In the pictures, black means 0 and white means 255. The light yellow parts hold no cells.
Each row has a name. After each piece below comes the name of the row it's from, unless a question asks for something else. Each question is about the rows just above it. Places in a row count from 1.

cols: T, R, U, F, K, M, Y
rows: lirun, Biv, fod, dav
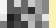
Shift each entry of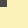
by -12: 62
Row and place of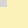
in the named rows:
lirun, 3
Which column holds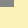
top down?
Y
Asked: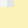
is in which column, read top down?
T

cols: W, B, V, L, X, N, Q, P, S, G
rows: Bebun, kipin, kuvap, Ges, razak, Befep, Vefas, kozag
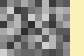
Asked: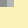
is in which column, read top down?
N
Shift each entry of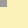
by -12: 144
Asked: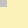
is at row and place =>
razak, 2

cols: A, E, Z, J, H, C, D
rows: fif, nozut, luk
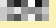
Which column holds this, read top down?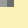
C
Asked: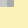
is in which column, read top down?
D
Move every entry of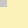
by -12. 187
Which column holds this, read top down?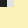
Z
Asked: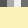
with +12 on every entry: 97 183 252 122

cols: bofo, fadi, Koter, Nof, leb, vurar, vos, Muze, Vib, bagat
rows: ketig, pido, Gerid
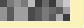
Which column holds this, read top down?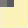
fadi
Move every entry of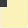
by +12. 71
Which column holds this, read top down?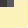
vurar
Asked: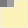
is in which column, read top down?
Nof

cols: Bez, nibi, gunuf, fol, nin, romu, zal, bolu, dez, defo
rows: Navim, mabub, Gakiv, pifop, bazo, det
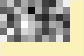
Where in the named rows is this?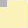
Navim, 9
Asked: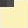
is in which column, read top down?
zal
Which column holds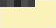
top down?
zal
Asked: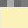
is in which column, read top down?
bolu
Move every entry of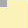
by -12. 158
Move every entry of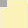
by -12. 158

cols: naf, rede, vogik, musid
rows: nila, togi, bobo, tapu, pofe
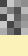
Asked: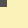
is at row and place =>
togi, 3
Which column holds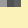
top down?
vogik
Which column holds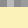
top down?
musid

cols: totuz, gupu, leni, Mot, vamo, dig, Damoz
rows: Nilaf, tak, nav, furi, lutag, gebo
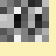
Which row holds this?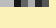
furi
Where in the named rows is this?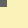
furi, 4
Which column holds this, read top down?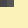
Mot
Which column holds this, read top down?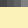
Mot
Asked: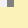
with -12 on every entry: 230 117
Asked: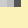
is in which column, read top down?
totuz
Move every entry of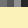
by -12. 103 74 133 28

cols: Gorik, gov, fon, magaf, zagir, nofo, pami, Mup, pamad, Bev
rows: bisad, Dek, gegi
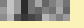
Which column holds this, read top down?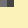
zagir
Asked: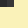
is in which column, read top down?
magaf
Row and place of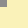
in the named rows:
gegi, 1

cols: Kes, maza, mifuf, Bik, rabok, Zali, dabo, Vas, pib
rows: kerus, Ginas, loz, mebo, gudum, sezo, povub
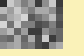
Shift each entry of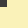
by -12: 48
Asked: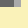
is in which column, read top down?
pib
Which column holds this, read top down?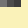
Zali
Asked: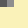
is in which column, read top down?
dabo

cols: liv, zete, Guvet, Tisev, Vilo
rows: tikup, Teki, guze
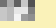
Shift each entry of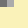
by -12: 101 159
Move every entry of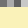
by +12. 125 183 109 211
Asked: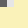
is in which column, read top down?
Guvet
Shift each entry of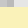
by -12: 187 174 218 218

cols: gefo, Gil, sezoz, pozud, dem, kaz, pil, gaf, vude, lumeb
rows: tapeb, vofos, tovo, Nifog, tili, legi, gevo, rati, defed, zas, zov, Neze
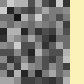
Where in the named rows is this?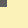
gevo, 8
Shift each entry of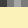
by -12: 51 111 154 111
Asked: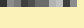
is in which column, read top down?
lumeb
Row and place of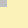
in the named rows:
defed, 10
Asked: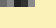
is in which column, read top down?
gefo
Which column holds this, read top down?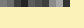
gaf
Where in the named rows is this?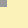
Nifog, 9

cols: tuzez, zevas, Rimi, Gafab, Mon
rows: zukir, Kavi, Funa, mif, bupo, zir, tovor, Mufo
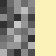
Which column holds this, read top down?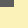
zevas
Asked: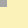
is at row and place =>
bupo, 2
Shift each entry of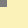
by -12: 113
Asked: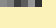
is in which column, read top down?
Mon
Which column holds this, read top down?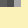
zevas
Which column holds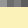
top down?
Gafab
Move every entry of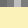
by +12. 121 137 202 137

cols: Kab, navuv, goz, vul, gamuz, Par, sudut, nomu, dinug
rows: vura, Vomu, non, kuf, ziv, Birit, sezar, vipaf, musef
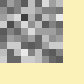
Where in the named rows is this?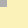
non, 5
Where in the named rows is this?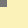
Vomu, 9

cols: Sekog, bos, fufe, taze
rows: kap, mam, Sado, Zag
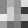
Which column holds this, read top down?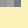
fufe
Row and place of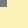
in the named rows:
Zag, 3
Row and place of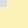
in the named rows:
kap, 4

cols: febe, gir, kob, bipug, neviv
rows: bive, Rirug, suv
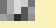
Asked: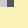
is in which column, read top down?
bipug
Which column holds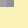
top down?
neviv

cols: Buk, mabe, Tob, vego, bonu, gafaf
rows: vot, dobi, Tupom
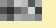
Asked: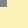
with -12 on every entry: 119
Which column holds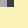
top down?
gafaf
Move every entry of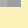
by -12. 160 146 146
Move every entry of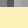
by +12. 143 101 184 170
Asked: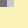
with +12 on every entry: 127 213

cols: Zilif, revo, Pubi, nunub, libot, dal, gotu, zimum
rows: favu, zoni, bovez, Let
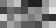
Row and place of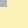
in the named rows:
bovez, 3
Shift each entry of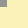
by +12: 160
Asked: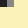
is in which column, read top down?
dal
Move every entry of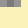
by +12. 160 135 160

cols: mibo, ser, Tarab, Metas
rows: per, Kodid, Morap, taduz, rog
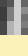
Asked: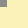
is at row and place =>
Kodid, 4
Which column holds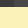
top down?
mibo
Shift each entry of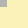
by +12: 191
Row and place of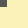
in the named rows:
per, 2
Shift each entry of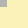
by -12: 167

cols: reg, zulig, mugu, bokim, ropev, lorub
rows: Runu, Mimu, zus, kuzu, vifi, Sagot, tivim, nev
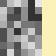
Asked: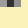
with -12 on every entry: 145 38 131
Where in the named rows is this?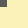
nev, 3
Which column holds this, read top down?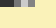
ropev
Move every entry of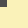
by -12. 66
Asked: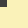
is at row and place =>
Mimu, 3
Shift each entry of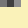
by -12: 106 51 131

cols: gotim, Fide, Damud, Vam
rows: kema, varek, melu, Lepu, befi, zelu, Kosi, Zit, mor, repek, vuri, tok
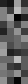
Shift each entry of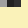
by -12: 148 22 36
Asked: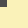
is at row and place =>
Kosi, 2

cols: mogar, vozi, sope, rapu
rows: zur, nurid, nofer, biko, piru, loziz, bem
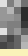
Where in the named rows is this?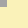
loziz, 4
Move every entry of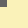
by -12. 88
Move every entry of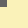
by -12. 88

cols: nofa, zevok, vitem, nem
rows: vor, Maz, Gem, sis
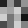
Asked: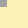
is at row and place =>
Maz, 2
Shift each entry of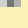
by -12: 195 106 164

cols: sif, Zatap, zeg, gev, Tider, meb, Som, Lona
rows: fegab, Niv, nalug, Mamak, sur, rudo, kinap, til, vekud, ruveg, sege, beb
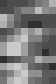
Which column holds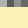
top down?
meb
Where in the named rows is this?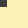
fegab, 1

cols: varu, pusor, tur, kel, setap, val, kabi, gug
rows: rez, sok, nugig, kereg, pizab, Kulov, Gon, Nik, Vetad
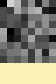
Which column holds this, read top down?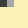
varu
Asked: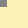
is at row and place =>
rez, 7
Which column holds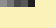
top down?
kabi
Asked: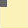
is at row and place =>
Vetad, 2
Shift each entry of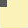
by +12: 100
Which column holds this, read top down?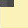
tur

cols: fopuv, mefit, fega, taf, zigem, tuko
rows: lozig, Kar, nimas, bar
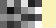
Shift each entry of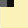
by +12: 113 29
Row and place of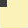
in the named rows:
nimas, 4
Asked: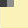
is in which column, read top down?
taf

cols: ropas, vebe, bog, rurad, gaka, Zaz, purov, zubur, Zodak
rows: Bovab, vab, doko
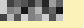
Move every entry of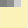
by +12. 140 156 219
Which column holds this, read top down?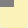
gaka
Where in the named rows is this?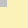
doko, 9
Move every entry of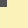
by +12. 95
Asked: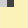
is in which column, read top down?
ropas
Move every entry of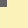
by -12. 87
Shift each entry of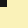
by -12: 11

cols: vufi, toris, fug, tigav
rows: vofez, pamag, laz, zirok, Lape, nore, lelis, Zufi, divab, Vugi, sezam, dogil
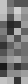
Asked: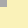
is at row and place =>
divab, 3
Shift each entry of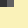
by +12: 64 110
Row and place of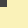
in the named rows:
sezam, 1
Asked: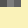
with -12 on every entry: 71 114 86
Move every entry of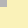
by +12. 194

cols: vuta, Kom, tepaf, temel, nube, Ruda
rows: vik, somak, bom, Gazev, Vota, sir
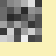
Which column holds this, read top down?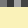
tepaf
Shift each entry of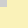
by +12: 219
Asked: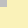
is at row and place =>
sir, 2
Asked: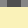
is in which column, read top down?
Ruda
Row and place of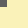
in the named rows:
vik, 1

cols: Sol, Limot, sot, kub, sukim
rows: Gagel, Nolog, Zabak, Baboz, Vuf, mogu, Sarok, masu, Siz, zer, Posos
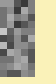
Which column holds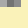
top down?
Limot
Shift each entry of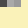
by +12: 85 181 166
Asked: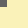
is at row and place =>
Vuf, 2

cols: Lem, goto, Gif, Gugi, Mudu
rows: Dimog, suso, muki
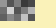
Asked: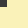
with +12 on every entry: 70
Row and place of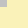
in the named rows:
muki, 4
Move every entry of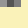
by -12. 137 72 113
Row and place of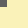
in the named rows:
muki, 1

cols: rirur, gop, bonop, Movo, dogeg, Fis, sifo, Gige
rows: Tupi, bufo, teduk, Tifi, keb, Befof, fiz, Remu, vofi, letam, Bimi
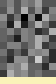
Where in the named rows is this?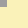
Tupi, 6
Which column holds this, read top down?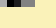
Movo
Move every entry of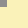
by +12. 155
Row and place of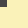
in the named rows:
keb, 7
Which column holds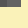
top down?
dogeg

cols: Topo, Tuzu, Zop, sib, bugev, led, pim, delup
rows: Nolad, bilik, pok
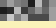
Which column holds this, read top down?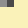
led
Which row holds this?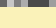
pok
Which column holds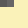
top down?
pim

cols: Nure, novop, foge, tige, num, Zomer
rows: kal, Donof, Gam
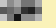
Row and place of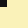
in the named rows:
Gam, 3
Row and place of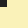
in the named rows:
Donof, 5
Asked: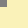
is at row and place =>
Donof, 3
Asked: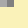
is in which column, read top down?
foge
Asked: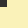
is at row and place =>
Donof, 4

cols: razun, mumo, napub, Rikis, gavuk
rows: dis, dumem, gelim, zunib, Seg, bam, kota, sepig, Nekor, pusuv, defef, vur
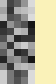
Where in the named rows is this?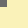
zunib, 3
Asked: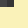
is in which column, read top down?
mumo
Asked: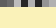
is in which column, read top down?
napub

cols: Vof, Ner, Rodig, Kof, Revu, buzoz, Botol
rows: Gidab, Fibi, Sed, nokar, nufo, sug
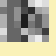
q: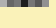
nokar
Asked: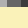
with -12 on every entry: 164 90 90 48
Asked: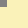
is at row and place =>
nufo, 6
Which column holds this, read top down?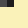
Kof
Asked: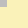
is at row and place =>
nufo, 4

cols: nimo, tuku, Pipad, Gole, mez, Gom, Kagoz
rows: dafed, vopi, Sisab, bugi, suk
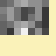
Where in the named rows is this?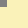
vopi, 1
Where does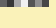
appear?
suk

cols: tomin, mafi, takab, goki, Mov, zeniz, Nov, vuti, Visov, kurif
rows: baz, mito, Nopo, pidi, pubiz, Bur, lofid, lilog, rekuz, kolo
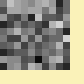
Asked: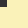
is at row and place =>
pidi, 7
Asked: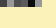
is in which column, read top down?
zeniz
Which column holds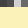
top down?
Visov
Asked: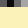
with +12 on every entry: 104 23 117 177

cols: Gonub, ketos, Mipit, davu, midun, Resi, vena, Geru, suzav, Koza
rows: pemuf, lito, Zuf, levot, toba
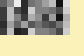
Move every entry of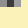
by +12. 155 72 171
